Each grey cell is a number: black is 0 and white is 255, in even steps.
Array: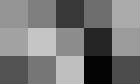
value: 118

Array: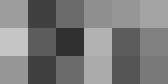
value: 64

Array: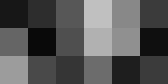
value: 73

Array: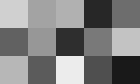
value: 91

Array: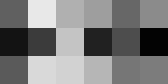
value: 217

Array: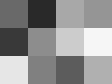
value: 128
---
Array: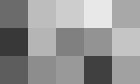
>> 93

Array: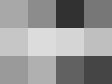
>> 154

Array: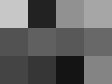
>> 68

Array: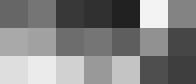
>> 222

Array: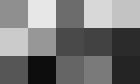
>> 86

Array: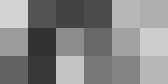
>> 98
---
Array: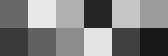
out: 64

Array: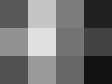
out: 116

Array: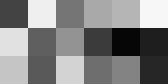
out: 6

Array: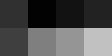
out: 149

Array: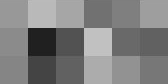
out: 105

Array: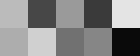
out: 134

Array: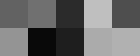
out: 171

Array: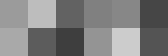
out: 204
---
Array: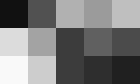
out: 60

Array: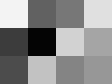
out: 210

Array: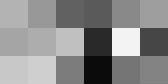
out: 192

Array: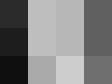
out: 183

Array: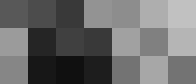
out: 64

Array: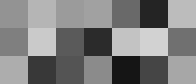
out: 90
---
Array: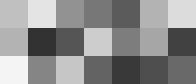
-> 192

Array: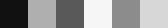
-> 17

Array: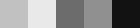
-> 193

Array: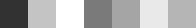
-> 50

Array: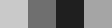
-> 201

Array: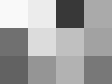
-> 249

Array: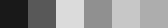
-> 25

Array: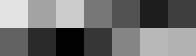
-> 227
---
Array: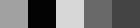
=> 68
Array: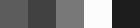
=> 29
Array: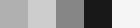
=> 245
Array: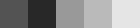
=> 229
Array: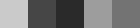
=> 115
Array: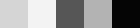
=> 5
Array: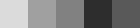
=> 89
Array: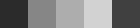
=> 64
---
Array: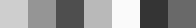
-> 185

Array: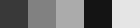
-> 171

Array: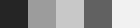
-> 200

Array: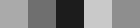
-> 28

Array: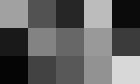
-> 103

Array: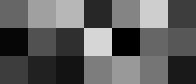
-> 214

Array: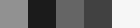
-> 101

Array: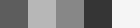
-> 135
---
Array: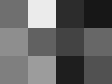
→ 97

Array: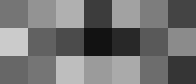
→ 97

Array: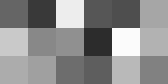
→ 136

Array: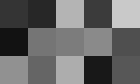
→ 117

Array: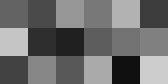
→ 46

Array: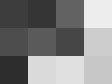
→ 90

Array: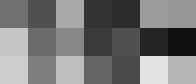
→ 107
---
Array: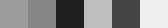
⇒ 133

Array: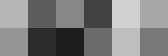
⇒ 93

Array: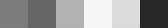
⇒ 102

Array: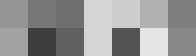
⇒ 119

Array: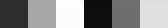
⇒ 167

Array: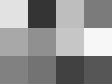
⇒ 52
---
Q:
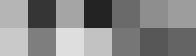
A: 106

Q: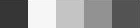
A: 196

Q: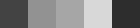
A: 166

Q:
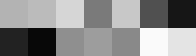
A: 200

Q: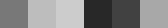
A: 40

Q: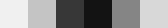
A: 19

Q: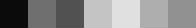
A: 224
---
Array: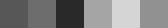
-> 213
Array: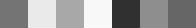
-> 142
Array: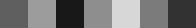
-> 123
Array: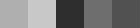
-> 110
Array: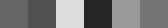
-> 154
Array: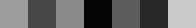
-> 41
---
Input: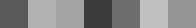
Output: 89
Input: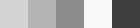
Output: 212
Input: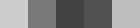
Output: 205
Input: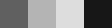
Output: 96
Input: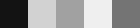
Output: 19
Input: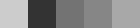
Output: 204
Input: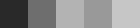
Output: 41
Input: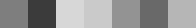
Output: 126
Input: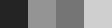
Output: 36
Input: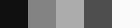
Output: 16
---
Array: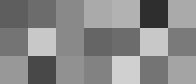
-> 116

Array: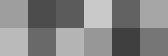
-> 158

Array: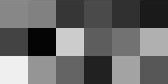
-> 67

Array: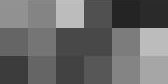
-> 101

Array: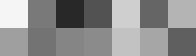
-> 245

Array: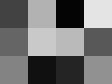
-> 101

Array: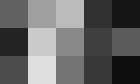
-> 35
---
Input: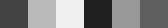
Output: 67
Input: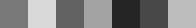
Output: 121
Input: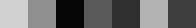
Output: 208
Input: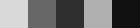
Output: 217
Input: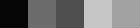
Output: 5
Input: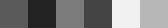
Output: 90
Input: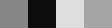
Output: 134
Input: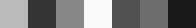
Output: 186
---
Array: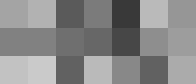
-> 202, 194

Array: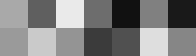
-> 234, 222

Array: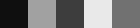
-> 233, 161

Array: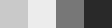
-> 236, 201

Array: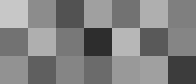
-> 199, 183

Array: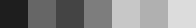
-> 220, 199

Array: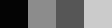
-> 203, 140
